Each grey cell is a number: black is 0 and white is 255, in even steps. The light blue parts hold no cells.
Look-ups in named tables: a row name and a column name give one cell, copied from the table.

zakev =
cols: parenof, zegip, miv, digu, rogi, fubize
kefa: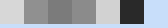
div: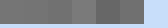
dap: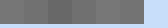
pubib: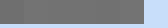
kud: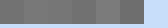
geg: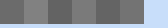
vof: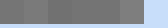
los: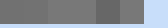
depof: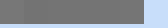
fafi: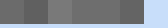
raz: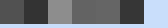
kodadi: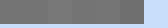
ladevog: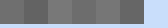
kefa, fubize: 41
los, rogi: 103
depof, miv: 116
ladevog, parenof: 111
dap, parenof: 118
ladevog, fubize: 102
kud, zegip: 120
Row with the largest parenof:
kefa

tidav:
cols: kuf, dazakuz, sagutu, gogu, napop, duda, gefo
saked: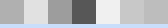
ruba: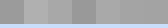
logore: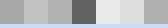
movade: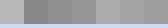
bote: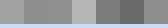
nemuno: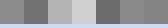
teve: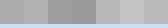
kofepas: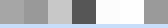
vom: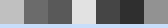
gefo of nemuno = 131
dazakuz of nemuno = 114
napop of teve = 184
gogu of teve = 153
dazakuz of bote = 141
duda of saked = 200
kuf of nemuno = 140
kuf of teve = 171
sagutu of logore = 177
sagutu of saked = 157
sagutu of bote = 144
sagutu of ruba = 168
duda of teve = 196
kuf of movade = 183
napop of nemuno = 109
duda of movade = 163
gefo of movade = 157
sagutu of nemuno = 179
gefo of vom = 146
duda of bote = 106

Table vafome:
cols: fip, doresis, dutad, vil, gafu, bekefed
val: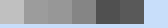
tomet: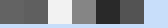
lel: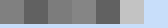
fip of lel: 128
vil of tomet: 133
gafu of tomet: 41
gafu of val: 80
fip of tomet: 99
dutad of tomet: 242
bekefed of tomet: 83
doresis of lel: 97
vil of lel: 133
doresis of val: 156
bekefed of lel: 195
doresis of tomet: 95
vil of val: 133
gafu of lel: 97
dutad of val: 151

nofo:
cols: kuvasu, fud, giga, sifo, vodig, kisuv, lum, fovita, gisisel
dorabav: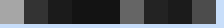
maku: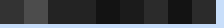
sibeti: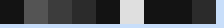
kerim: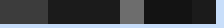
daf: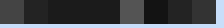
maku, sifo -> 35
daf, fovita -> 35
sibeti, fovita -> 19
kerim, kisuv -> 109
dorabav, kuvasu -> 166
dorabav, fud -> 51

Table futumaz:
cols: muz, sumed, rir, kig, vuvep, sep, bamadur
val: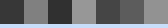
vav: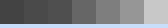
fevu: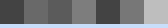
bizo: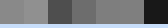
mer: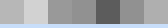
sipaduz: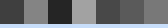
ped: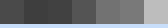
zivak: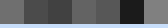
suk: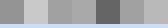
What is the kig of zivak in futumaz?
99
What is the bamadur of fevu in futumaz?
190
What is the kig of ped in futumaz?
84
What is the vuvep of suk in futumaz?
101
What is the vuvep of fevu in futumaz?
67
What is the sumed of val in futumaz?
128
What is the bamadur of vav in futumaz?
200
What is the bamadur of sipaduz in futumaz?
120
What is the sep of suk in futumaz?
161
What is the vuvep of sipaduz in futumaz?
72
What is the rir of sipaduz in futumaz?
37
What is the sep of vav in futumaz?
150
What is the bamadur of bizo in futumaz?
24

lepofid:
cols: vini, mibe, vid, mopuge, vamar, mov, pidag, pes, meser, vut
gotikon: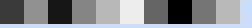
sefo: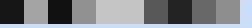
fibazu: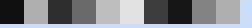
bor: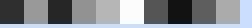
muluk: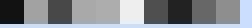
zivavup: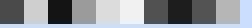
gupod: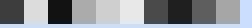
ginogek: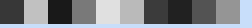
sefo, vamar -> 197
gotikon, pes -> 0
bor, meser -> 95
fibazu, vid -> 46
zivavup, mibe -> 206
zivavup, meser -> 83
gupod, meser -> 94
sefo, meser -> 104
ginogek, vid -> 25
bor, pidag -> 86
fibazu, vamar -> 190
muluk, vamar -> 173
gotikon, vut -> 185
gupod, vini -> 61
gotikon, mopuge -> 132
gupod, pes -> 32
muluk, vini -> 17
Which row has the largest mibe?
gupod

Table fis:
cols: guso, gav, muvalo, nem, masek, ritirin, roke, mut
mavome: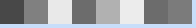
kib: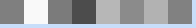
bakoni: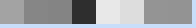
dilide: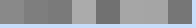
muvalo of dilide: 122
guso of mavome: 72
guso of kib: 127
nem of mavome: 108
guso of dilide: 137
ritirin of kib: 139
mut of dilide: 118
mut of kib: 129
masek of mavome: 177
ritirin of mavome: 236
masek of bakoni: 232
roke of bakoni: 148
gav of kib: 249
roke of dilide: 165
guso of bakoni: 163
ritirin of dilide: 166
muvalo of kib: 123

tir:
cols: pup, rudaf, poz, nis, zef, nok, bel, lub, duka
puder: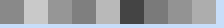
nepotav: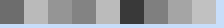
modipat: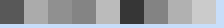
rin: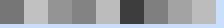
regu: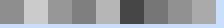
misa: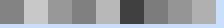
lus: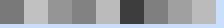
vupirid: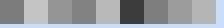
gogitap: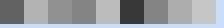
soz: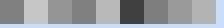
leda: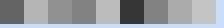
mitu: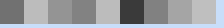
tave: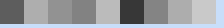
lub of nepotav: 165
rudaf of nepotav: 186
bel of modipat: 131
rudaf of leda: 181
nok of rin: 60
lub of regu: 144
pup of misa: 131
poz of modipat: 144
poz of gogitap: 145

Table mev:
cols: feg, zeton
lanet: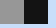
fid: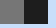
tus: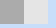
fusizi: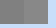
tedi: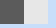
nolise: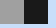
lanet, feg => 151
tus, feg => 171
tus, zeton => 229
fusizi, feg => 128
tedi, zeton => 231
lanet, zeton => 19
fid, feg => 118
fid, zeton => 29
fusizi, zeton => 136
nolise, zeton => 25
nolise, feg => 160
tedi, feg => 91

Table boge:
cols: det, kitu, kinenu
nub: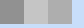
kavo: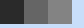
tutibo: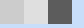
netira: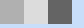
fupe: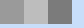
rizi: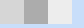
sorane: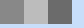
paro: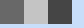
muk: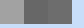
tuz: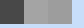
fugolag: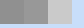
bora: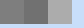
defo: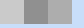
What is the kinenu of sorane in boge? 107
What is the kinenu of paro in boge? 69
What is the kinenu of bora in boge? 172
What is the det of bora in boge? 126
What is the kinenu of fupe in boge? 123
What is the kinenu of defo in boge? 173
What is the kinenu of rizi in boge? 237
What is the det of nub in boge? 145
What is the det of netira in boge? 176
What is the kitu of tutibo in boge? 223
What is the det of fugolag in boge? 144
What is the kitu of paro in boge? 196
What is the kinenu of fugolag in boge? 202

